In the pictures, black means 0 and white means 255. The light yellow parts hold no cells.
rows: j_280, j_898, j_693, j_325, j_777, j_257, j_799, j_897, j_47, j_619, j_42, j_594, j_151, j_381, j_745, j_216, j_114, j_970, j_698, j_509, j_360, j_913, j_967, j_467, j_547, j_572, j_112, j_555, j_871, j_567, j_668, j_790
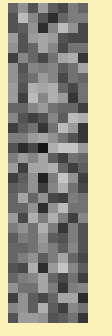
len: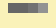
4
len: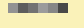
6
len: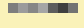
7
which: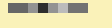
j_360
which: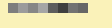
j_216
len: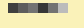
6
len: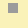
1

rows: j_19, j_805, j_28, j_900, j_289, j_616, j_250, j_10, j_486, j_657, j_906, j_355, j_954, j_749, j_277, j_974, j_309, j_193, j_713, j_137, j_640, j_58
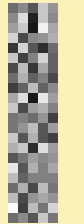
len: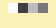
4
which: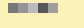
j_954
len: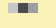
3
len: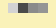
4

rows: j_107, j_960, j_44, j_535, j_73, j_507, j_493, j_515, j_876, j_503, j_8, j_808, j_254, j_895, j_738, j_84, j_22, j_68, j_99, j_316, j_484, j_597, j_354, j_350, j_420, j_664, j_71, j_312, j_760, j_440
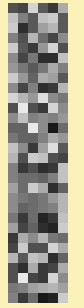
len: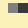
2
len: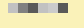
6
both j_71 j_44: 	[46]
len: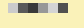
6
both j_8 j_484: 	[139]
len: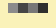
4

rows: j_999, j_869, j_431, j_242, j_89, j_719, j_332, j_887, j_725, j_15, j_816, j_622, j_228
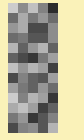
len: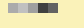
5
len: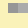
2
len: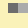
2
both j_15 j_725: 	[159]
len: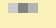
3
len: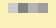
4

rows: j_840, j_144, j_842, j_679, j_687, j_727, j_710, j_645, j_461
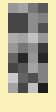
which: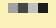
j_461
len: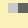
2
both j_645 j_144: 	[129]
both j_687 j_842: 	[141]
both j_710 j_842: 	[70]

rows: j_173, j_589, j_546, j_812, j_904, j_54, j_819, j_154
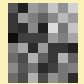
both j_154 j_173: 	[146]
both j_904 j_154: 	[43]
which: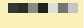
j_546
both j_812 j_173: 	[155]
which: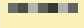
j_54

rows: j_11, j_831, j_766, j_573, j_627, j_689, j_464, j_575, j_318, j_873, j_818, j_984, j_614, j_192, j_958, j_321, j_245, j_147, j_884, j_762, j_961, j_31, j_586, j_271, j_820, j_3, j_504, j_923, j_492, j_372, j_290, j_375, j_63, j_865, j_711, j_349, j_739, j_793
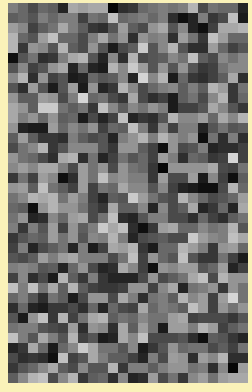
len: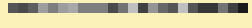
24
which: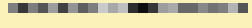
j_586
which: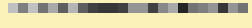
j_492
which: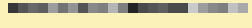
j_271
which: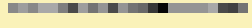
j_245

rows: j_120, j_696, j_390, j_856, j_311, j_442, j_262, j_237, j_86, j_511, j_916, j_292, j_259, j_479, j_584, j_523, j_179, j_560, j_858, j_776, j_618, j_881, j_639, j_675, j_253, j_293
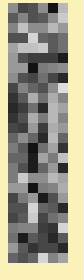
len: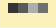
4
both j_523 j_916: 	[163]
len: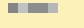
5
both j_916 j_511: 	[112]
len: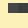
2
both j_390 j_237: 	[141]

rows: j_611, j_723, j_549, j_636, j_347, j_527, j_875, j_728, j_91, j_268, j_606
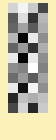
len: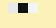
3
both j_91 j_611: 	[244]
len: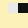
2
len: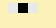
3

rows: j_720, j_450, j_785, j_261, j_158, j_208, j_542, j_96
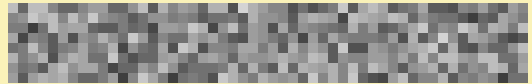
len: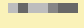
7
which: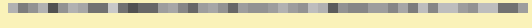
j_208
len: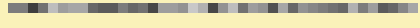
41
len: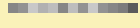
13
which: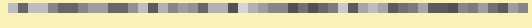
j_720

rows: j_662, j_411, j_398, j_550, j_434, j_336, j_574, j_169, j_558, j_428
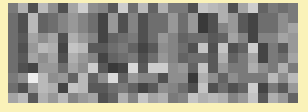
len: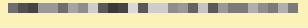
29
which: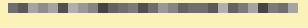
j_336
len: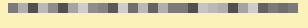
29
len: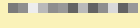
13

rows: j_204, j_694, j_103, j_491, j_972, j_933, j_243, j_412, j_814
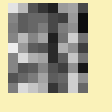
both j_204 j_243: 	[83]
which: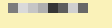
j_814
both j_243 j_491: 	[133]

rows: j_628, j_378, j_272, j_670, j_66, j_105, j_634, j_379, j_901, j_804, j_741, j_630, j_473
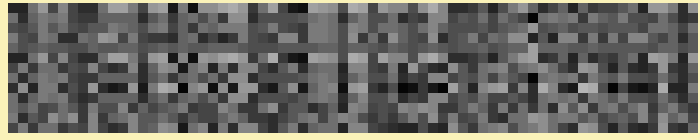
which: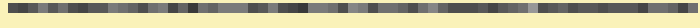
j_272
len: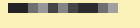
11
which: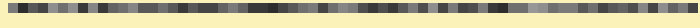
j_630
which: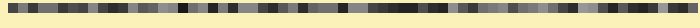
j_473
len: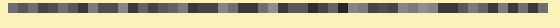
54
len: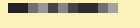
11

